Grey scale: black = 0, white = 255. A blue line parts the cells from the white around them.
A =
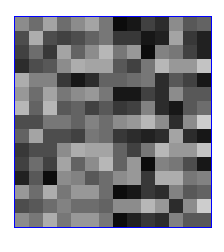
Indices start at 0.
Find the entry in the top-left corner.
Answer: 140
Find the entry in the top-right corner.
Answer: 99
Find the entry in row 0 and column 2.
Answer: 164
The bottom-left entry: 140
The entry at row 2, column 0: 65
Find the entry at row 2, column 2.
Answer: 56
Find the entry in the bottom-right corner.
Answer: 88
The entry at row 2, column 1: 109
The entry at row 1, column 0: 77
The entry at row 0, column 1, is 109

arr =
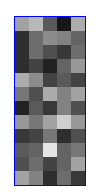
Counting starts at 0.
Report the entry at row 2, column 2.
79
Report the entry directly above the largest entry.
119
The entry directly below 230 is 67
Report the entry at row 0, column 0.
162
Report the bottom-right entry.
56
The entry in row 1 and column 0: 46
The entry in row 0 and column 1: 184
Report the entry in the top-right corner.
172
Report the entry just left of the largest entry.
100
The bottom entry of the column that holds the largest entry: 46
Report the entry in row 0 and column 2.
90
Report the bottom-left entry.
162
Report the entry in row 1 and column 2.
140
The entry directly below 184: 109

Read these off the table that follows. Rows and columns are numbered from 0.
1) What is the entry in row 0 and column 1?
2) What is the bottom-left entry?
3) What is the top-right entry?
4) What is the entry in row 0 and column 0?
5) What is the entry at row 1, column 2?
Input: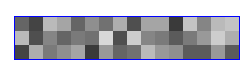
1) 68
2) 68
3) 196
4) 101
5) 133

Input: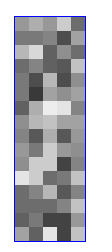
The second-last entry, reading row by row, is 67
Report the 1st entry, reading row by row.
152
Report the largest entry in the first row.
204
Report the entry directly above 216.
121
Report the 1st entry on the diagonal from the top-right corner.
109
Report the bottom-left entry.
162
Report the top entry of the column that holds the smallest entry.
174
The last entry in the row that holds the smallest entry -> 162
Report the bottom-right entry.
194
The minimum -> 57
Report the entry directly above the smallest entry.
77
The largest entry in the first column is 228
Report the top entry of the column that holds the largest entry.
152
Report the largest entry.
237
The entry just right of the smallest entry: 162
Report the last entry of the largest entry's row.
132
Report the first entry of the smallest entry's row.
121
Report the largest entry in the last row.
228
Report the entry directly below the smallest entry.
174

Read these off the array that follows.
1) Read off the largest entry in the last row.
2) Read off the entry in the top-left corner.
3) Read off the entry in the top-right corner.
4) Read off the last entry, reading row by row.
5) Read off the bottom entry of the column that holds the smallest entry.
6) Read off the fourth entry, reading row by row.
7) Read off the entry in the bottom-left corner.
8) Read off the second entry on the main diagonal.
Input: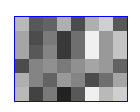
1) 240
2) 185
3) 88
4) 207
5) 34
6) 175
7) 185
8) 76

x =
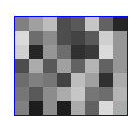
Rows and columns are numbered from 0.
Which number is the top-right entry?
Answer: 38
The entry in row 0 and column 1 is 160
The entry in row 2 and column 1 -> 38
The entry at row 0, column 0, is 128
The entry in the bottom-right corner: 171
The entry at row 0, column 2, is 189
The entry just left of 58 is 48
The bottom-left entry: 128
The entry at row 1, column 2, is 140
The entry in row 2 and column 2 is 150
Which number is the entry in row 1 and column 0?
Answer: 218
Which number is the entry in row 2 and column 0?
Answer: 207

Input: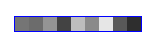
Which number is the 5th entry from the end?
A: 189
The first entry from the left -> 117
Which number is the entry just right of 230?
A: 89

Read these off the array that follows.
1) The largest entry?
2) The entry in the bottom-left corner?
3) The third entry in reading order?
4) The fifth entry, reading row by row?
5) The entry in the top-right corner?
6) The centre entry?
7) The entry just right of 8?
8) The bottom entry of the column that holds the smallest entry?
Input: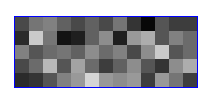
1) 213
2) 43
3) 129
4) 73
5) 61
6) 107
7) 85
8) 61

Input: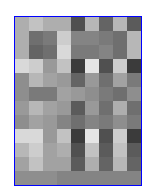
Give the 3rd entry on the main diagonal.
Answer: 111
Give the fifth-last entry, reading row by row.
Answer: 132
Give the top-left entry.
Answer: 174
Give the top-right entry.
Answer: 91
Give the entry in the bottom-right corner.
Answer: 132
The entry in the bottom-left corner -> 142
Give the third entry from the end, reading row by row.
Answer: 132
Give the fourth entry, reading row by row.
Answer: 174
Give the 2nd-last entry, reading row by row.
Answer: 132
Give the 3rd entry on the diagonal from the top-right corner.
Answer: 132
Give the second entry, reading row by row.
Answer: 194

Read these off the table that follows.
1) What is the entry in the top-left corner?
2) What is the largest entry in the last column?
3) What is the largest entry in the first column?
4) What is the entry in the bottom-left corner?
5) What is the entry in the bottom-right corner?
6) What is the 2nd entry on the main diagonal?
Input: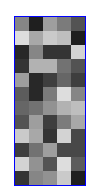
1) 134
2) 211
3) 221
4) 52
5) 31
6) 168

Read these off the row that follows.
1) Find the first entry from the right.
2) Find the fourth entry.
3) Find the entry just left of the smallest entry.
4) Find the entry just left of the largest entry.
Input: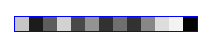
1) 5
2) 210
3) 243
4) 221
